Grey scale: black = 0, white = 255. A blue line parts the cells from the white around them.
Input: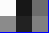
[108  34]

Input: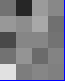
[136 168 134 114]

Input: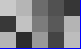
[ 54  89 153]

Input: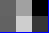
[  1 206]

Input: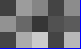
[140  81 203]

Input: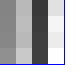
[225  60 185 144]

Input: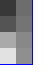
[109  84]

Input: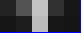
[23 23]

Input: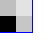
[227   1]
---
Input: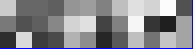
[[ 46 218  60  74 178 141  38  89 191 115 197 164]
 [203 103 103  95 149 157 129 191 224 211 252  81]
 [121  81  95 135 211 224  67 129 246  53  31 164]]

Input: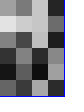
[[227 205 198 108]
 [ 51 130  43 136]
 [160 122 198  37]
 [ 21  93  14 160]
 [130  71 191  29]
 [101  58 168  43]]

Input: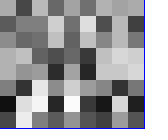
[[ 71 237 127  91 148  84  64 156  84]
 [ 16 222 245  38 251  57  23 215  31]
 [178 192  98  78 104  57 192 215 207]
 [178 148 156  44 163  38 200 200 215]
 [ 91 127 127 207 112 222  78 185  64]
 [140 104 112 192  98 192 134 185 119]
 [171  71 185 104 163 112 178 163 171]
 [127  51 230 140 207 156 134  51 119]]

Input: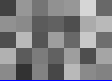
[[ 78 185  85 158 104 200 110]
 [ 65 151 117 145 151 214 104]
 [145 138  91  97  78 171 185]
 [177  91 124  97 158  78 165]
 [138  50 130  71 185 138 130]]

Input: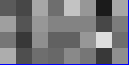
[[159  84 151 131 131 131  71 124]
 [173  78 110 104 137 118  56 143]
 [ 90  71 167 110 195 151  27 167]
 [118  56 143  97  97 151 221 110]]

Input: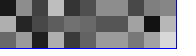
[[105 155  31 175  58  99 155 155 120 162 216]
 [ 25 141  65 190  52  79 141 141  72 127 134]
 [175  37  72  93 113 105  85  85 162  18 183]]

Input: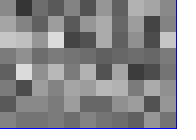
[[ 96 219 144 184 123 178  82 165  60  76 116]
 [198 191 150 219  68  82 171  96 144  76 198]
 [123 144 109 123 116 109  96 103 109 103 123]
 [ 89 137 137 123 157 103 103 144 157  82 150]
 [165 131  96 157  89 150 171 103 157  68 131]
 [131 116 116 123 109 131 116 109  96 150 116]
 [123  76 157 131 165 157 184 178 123 171 144]
 [137  53 109  89 131  82 150  96 178 165 137]]
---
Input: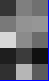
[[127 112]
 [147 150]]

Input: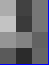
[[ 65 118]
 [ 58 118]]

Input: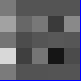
[[ 84  84]
 [103 120]]

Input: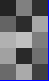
[[128  47]
 [ 44 167]]

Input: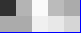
[[180 250]
 [171 240]]

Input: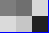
[[111 215]
 [198  33]]

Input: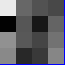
[[103  82]
 [ 86  23]]

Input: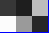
[[ 30 189]
 [154  39]]
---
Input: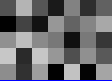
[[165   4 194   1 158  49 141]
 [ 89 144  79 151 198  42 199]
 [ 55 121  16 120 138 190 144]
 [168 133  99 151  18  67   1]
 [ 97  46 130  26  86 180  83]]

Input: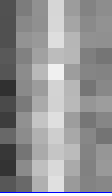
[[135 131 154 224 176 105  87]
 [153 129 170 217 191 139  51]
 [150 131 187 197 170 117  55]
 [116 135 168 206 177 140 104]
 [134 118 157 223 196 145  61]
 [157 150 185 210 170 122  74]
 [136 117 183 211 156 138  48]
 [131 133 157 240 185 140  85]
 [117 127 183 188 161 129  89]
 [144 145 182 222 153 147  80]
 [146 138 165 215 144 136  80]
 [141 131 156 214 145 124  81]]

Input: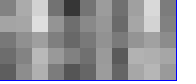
[[154 182 167 101 156 102  85 124 176 141  94]
 [166 175 178  90 154 112 129 153 185 131 109]
 [140 161 148 122 146 121 104 127 159 144 120]
 [129 211 166 106 151 137 110 148 222 166 164]
 [124 217 160 112 156 116  54 114 210 171 130]]

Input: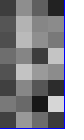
[[ 59 108 153  65]
 [214  23 105 121]
 [ 44  86 135  64]
 [140 154 195  82]
 [196  61 133 110]
 [121 143 186  78]
 [139 134 179  85]
 [ 34  95 142  61]]

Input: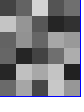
[[151 200  71 166 106]
 [ 33 196 168 192  38]
 [173 111  67  37 102]
 [153 167 102 146  99]
 [ 49  37  87 149 196]
 [111  84 212  99  67]]

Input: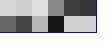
[[207 206  22 184  68 101]
 [ 53  62 135 221 205 216]]

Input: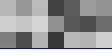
[[205 179 185  54 177  76 127]
 [108  77  88 145 213 199 204]
 [149 156  91  66 187 150 184]]
